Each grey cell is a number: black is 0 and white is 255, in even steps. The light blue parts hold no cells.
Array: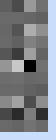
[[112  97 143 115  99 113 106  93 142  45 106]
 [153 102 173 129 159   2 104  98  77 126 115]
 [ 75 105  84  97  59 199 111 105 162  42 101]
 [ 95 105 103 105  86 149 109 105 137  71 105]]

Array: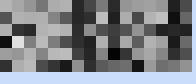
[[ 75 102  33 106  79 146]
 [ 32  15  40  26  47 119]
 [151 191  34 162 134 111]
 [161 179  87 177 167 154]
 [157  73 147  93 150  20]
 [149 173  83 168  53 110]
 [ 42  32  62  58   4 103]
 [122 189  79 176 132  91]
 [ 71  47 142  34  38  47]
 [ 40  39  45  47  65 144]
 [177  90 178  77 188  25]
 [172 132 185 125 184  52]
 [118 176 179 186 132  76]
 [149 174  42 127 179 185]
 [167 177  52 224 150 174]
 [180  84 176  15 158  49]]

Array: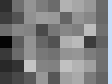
[[106 104 112  97 113 111 100]
 [152 135 189  60 125 160 123]
 [167 147 127 186 150 179 170]
 [178 100 135 176 147 193 160]
 [107 153 119  82 114 129  86]
 [124 157  74 102 120 131 151]
 [148 145 131 147 148 196  90]
 [112  83 135  93 107  50  72]
 [ 46  61 110   4  57  40  57]]

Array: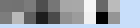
[[187 149]
 [103   2]
 [245 240]
 [168 156]
 [167 145]
 [118  74]
 [ 78  29]
 [123  94]
 [114 185]
 [115 125]]

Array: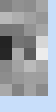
[[165 150 165 214 236 169 158 138]
 [141 161 147 111  92 186 159 161]
 [145 174 121 116 170 163 152 131]
 [130 185 119  35  38 136 141 168]]

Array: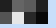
[[ 32   8]
 [ 92  40]
 [101 230]
 [ 31  84]]

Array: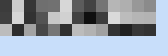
[[139 179  50]
 [152 181  55]
 [175 188  32]
 [182 218  50]
 [116  60 160]
 [ 67  15 178]
 [ 92  65 188]
 [215 209  47]
 [113 200 118]
 [111  83  71]
 [ 54  50 163]
 [204 214  45]
 [ 60  63 188]]
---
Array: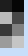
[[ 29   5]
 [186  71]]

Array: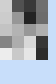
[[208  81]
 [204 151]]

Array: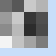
[[111  87]
 [155 201]]

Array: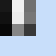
[[ 24 241]
 [ 17 236]]

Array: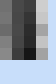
[[113  73]
 [117  71]]

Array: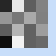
[[ 38 231]
 [150 119]]

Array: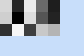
[[215  38]
 [207   2]]

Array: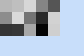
[[184 191]
 [141 218]]

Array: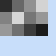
[[ 44 104]
 [130 214]]
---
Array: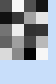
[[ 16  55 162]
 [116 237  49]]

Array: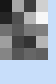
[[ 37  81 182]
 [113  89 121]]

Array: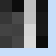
[[ 55  73 192]
 [ 67  64 212]]

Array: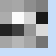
[[172 251 214]
 [ 33  62 150]]

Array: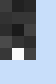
[[50 54 54]
 [44 26 65]]

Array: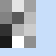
[[130  89 187]
 [ 49 180 204]]

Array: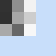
[[ 48 167 205]
 [169 103 247]]

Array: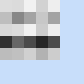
[[190 135 163]
 [216 220 241]]
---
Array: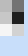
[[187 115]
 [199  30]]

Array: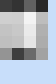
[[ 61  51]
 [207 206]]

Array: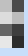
[[192  75]
 [220 188]]

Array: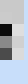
[[201 201]
 [203 201]]

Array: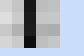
[[211 197]
 [222 203]]

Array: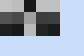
[[195 189]
 [ 83  74]]
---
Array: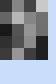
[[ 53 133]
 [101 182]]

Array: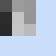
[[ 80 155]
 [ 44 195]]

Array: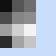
[[ 15  85]
 [ 75 133]]

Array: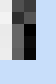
[[236  80]
 [243  46]]

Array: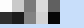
[[253 202]
 [ 46  28]]

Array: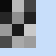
[[ 10 186]
 [ 38 143]]

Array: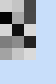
[[209 196]
 [  2 167]]
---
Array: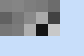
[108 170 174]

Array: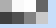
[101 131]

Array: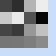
[237  83  57 118]

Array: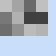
[192  64 145]

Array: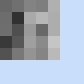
[176 183 154  87  82]

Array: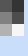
[ 52 129]

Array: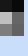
[  9 191]
